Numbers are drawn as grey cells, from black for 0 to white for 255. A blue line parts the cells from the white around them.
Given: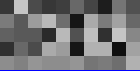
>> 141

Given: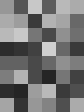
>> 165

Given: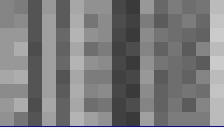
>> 145

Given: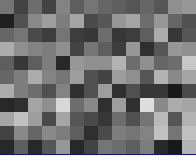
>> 40

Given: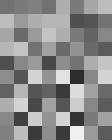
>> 128

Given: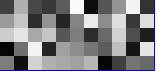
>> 125

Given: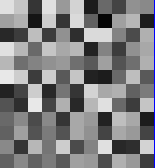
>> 97

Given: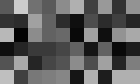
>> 191

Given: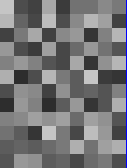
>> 84
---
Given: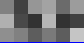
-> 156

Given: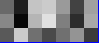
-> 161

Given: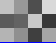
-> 217

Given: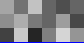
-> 101

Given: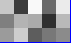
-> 235

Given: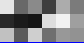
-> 123

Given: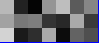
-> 134

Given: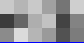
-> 207
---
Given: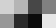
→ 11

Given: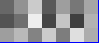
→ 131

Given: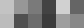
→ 108

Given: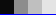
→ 191

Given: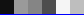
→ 133

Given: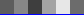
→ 62

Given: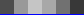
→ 197

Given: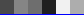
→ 110

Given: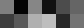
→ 176
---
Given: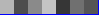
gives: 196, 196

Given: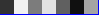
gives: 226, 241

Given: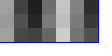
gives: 123, 205

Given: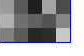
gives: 98, 199

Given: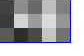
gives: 155, 217

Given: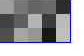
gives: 179, 191

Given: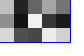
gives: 242, 242

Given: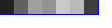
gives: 146, 201
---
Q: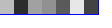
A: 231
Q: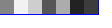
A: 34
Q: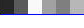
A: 127
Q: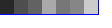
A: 134
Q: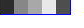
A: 232
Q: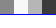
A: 182
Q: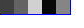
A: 8
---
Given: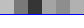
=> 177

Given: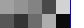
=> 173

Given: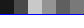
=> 148

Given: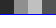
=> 143

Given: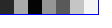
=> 197

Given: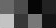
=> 120
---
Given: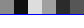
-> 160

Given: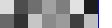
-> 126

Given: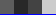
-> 40

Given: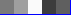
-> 250

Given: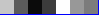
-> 254

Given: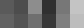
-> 48

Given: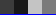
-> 24
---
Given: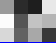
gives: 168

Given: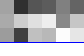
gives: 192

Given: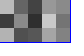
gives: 87

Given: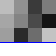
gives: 109

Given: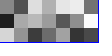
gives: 60

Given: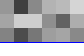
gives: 119
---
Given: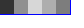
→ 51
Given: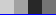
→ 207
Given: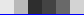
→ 232
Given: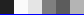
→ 33
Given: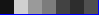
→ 19
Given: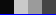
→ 9
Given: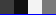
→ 60
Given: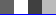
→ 99
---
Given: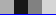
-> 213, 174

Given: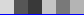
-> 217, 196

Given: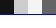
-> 244, 204

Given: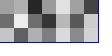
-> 237, 225

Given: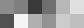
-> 245, 224

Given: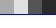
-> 224, 170

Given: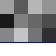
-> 196, 182
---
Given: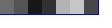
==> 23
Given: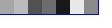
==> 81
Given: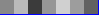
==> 59
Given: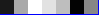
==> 255
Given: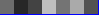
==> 67
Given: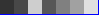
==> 206
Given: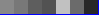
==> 94
